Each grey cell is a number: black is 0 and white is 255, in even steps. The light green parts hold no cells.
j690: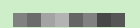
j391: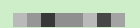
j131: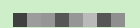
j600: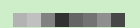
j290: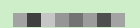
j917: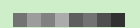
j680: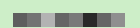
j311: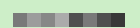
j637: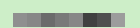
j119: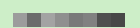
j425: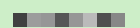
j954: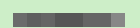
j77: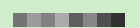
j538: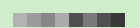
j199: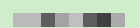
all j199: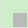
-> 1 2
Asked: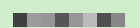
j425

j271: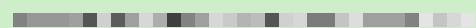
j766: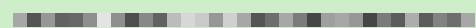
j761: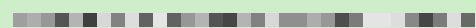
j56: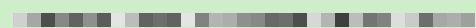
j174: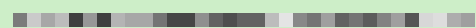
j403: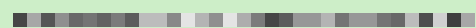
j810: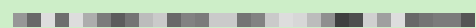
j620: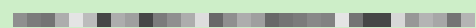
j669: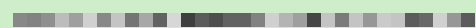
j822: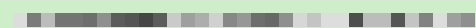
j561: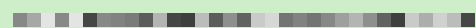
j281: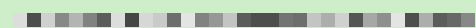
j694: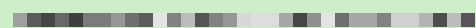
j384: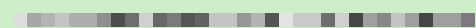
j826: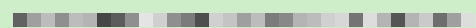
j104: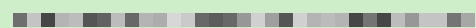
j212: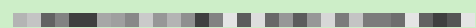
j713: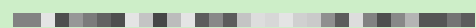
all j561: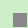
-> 1 4 7 23
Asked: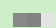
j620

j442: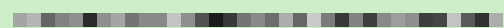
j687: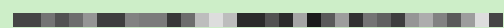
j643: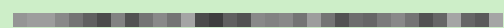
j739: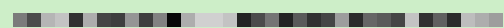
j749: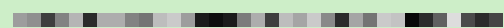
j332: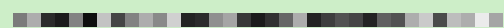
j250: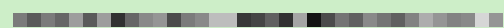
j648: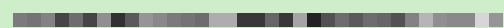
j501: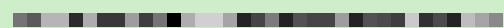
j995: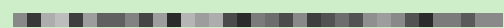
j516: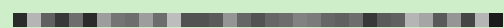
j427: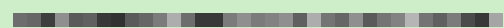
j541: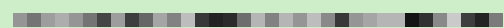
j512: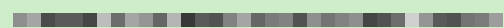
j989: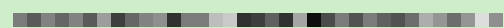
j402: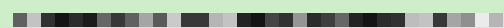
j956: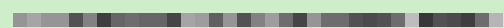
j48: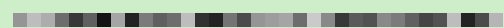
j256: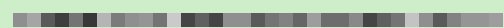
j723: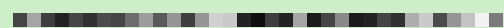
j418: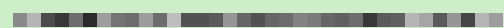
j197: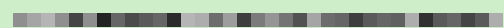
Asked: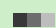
j687
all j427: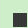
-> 7 14 15 34
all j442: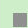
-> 5 7 13 29
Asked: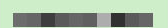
j197
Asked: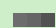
j648
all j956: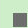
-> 9 20 23 24 28 34

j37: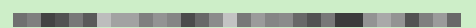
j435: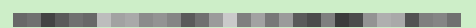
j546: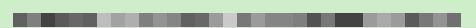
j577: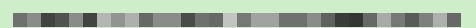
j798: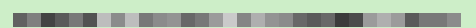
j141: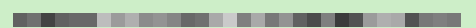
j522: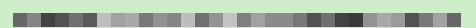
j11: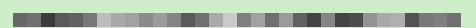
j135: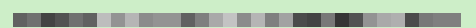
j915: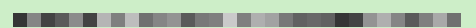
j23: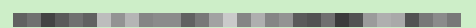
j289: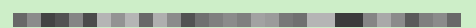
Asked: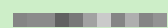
j23
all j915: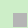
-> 7
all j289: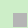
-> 7 9 22 23
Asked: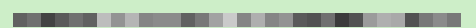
j23
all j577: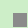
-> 2 5 11 12 22
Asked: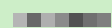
j289

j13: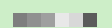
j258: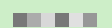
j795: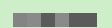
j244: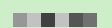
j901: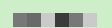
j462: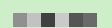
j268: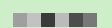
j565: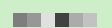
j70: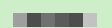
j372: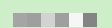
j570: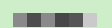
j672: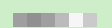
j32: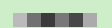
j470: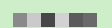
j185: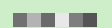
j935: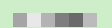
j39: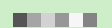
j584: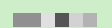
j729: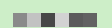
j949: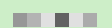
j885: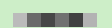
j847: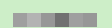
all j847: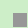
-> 3 6
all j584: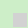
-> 5
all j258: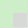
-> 3
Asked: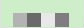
j185
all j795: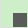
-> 3 5 6
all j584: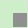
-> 1 2

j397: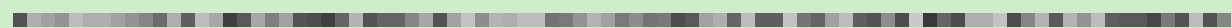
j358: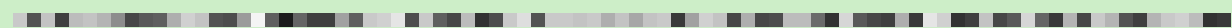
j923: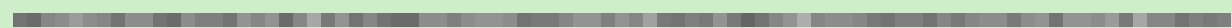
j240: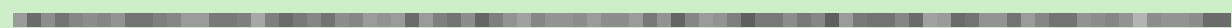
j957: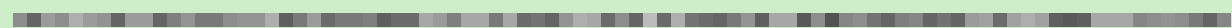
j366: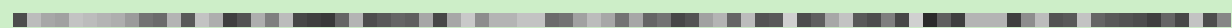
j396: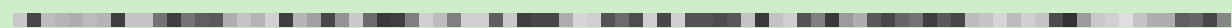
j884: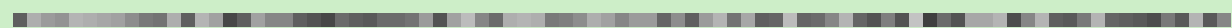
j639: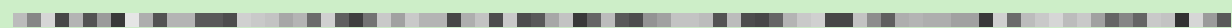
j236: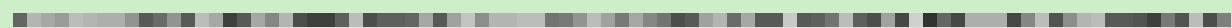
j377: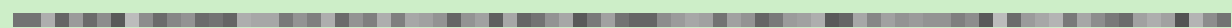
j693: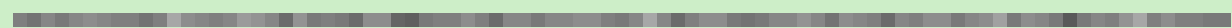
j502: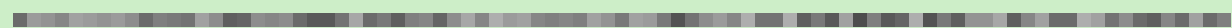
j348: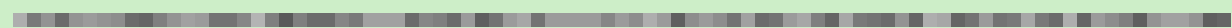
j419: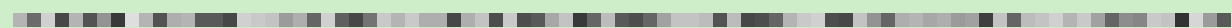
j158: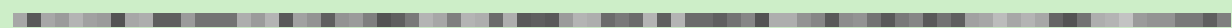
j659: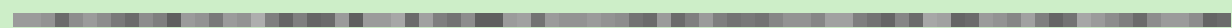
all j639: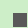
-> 14 15 38 44 87
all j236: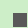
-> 10 13 17 31 49 54 55 57 79 80
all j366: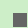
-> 24 28 46 52 78 83
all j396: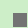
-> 11 13 65
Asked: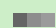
j377
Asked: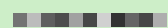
j236
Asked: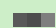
j366

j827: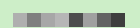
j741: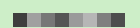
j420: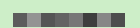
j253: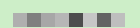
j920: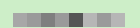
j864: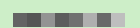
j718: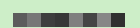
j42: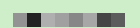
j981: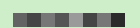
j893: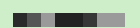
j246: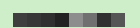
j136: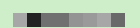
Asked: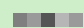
j920
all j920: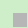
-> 6 8
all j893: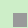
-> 3 7 8
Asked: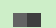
j827

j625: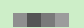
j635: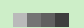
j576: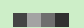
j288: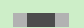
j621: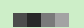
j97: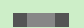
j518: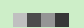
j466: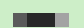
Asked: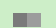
j625
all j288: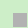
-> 1 4
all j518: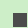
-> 2
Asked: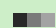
j621
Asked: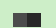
j621
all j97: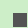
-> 1 4

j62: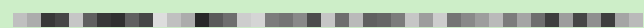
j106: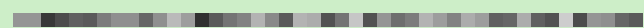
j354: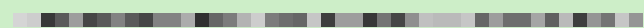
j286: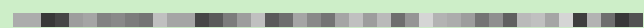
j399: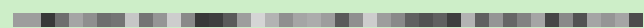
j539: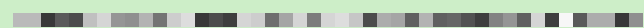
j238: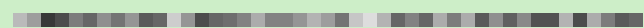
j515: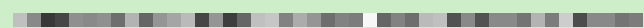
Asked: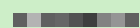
j539
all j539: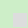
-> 13 24
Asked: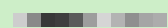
j399
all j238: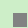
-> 17 19 20 29

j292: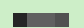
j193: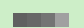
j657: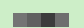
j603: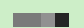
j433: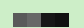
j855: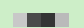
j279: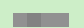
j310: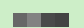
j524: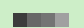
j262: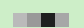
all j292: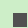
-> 4
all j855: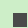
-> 2
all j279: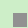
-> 1 3 4
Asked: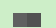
j292
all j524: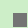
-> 3
